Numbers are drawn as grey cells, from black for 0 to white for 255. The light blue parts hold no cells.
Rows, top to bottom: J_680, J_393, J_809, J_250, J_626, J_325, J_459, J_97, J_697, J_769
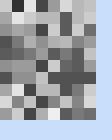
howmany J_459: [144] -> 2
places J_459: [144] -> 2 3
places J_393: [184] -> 4 5 7
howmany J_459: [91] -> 0
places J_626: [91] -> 1 5 7
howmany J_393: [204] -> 2
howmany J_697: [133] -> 3

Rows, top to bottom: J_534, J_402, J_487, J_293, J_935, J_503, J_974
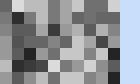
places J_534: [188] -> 3 4
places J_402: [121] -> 1 3 5
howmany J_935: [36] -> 2

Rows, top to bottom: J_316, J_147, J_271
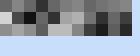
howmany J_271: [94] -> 2
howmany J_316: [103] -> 4
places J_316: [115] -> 9
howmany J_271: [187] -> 2

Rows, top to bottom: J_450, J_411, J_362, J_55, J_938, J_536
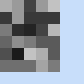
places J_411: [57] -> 1 3 4 5
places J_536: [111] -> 1 2 3
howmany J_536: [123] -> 1

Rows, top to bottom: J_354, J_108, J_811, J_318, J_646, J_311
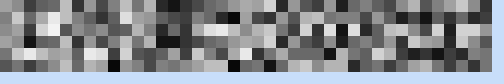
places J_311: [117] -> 2 15 22 32 37 39 41
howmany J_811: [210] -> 5
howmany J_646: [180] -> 2
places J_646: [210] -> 11 32
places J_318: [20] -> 3 14 15
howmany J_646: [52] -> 2
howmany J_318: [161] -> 3

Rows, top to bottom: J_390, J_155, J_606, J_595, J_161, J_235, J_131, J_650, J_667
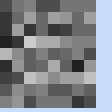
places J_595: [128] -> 7 8
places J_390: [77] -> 1 4 5
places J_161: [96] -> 3 5
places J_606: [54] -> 1 3 5
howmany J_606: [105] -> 3
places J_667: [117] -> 4 5 6

